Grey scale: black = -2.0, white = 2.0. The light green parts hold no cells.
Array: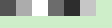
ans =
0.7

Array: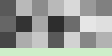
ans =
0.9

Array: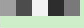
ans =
-0.8

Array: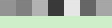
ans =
0.0

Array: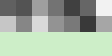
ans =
-0.7

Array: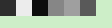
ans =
1.7

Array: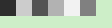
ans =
1.2

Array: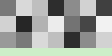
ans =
1.4
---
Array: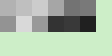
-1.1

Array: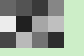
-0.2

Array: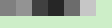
-0.3

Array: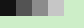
0.2

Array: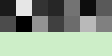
0.9

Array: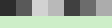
-0.3
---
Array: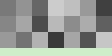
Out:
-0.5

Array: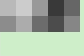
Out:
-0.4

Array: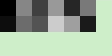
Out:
-0.1

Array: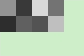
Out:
-0.2

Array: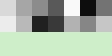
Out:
-0.2

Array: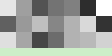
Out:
-1.2

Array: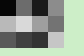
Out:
-0.2

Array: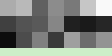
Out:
-1.4

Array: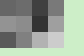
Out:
0.5
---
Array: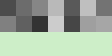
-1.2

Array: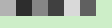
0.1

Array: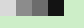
-0.3

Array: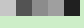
0.2

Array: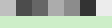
-0.4

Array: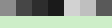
-1.3

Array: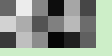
0.2

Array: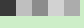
0.2

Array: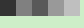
-0.6

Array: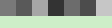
0.6
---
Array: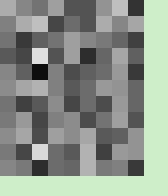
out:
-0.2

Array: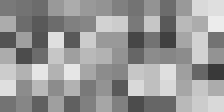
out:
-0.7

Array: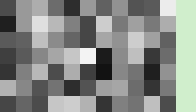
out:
-0.6

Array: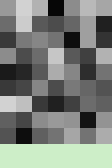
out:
-1.1

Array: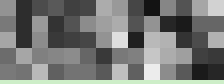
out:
0.6

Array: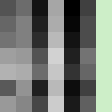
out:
-0.2

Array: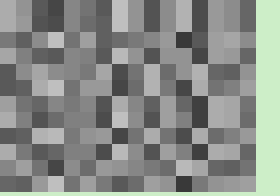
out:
-0.1
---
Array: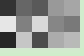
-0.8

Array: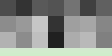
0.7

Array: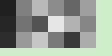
-0.1

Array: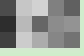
0.7

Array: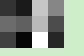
-1.9

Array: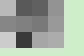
-1.1
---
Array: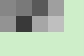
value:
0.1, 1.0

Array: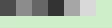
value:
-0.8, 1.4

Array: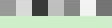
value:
0.4, -0.2

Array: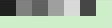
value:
-1.5, -0.9

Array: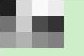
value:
-1.5, 0.0

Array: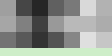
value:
0.5, 1.1
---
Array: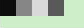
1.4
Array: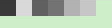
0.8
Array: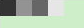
-0.4
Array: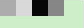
-1.9
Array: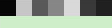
-1.1
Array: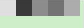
-0.2
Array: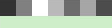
0.6
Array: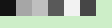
1.8
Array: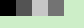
1.1
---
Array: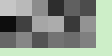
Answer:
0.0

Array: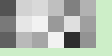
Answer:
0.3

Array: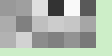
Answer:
-0.1

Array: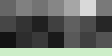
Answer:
-0.7

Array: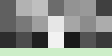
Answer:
-1.1

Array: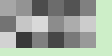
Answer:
0.4

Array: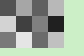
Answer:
1.0

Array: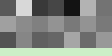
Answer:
0.4
